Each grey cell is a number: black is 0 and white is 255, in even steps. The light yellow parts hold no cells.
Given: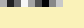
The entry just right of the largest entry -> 163
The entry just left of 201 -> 136
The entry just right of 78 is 4

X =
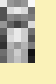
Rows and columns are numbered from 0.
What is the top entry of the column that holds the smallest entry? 249
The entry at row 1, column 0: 82
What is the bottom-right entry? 34
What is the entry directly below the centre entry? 233
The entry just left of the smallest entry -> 165
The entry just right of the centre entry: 204
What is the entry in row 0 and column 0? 233
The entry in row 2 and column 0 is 82
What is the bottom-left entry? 98
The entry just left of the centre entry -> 204
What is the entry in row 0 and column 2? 136

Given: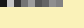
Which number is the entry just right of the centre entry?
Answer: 85
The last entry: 130
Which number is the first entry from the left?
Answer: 22

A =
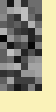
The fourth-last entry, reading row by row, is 22
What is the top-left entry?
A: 125
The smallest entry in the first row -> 22
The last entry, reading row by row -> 35
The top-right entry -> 109
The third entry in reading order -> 164
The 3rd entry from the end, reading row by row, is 49
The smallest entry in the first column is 6
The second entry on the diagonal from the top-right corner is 95
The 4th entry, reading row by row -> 49
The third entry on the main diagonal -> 49

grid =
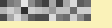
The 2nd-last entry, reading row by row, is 138
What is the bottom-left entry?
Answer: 76
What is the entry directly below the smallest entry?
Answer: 167
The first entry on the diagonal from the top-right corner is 108
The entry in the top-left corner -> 63
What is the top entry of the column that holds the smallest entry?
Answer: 231
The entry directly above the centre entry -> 63
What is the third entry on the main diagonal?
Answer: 218
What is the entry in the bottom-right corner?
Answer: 92
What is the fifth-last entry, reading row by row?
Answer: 122
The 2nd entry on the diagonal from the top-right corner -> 206

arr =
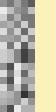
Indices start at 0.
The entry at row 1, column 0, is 233
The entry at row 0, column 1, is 120
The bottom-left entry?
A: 147
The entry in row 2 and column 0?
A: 205
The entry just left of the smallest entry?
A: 147
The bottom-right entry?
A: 177
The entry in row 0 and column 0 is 147
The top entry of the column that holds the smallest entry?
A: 120
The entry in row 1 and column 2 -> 147
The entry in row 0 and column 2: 163
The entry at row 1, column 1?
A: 189

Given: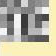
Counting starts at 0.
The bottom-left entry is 184
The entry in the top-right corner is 155
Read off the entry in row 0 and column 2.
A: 101
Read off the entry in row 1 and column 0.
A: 199
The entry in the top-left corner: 114
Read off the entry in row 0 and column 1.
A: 155
